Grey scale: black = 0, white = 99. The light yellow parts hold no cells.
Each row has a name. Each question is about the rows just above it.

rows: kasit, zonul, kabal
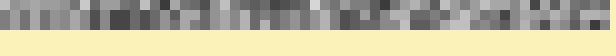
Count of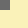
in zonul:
9
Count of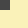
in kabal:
2
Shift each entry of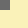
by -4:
[37]
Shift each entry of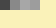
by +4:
[31 57 69 65]
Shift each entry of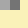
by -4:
[61 41]
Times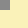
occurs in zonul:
6
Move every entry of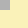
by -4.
[65]

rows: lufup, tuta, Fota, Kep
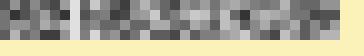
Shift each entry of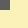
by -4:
[32]
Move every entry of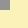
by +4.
[61]
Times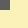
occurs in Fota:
4
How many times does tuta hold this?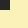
0
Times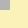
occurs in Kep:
3

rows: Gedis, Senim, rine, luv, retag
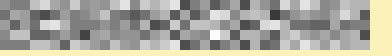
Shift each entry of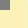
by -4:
[45]
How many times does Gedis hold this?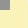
6
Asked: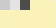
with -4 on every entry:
[75 84 26]
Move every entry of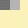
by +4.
[48 74]
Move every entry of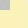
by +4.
[79]
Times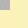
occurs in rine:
4

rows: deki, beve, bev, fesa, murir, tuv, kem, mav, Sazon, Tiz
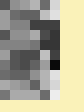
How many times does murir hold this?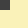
0
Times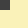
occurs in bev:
3
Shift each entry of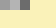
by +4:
[65 74 46]

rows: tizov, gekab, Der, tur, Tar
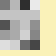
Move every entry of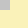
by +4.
[80]
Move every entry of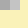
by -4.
[62 72]
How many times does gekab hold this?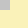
4
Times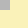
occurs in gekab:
0

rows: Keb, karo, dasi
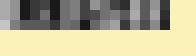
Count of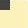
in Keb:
3
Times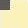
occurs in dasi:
3
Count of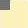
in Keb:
2
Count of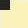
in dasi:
1
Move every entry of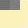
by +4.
[48 53]

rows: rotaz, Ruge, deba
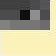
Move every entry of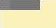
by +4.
[54 50 50 50]
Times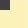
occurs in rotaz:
3
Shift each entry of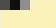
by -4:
[25  2 51]
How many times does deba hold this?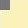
3
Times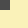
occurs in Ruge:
3
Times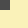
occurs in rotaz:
1

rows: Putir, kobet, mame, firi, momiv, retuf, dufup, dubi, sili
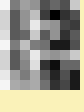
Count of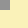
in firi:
1
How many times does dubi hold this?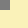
1
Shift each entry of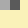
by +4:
[70 39]
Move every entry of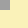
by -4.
[58]
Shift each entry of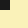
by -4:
[6]
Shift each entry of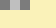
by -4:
[44 70 44]

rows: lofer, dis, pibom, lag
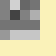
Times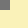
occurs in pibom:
4
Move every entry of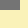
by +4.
[49 49]
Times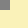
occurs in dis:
2
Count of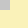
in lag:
3
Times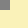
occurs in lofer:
1
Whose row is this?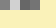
lofer

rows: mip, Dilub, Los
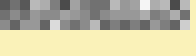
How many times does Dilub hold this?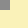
6
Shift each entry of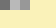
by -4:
[40 68 55]
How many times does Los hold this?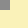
3
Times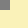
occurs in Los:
3
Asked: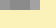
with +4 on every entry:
[63 58 58 67]
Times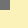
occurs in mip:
3

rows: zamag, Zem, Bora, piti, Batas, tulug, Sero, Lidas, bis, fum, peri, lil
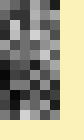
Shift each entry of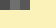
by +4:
[34 47 38]
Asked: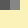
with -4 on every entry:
[30 48]

